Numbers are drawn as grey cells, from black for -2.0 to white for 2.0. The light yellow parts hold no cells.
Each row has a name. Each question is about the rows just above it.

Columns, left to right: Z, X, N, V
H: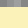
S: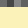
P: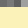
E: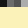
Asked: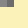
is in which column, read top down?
Z
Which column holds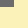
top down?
Z
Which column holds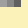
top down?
N
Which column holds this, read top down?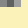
V
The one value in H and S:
[0.1]
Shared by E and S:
[-0.3]

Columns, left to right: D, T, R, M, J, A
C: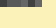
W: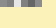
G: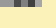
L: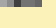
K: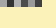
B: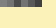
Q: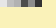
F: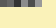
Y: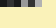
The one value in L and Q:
[0.2]
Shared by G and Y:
[0.4]
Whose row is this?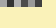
K
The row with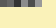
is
F

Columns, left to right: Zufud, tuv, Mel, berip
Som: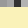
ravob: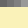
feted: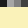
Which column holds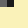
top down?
Zufud
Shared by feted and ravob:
[0.0]
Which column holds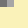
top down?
tuv
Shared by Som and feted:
[0.6]
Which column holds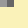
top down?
Zufud
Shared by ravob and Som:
[0.4]

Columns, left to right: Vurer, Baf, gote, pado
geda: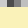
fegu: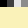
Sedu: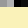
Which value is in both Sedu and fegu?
[-2.0]
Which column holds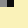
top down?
pado
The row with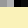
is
Sedu
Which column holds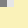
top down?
gote
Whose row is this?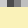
geda
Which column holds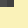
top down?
Baf

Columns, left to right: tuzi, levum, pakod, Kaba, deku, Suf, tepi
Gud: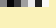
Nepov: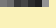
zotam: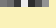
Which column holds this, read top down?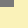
tuzi
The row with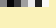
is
Gud
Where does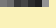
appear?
Nepov

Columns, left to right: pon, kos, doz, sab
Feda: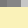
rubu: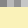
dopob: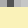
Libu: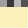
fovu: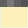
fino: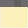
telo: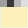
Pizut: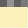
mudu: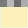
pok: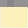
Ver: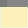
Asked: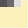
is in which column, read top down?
sab
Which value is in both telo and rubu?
[0.9]
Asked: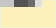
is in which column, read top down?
sab
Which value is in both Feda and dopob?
[1.1]

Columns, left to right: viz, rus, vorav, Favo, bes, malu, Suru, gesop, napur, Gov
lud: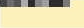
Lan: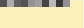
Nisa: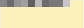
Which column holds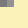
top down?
Gov
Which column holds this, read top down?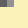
vorav

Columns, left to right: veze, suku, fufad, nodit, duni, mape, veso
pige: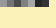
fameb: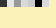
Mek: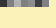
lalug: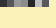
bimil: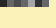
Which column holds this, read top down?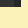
veze
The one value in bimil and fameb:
[-1.2]
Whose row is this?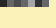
bimil

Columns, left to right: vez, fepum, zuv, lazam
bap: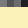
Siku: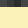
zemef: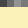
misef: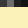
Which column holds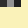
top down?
zuv
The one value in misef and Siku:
[-1.1]
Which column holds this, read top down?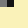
lazam
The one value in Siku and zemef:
[-0.9]
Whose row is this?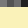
bap
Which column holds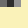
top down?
zuv

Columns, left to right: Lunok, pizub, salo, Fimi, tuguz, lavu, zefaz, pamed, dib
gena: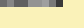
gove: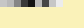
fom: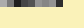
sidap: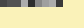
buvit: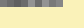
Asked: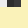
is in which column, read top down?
dib
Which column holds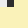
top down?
dib
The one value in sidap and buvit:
[0.1]
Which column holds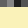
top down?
salo
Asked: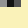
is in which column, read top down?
tuguz

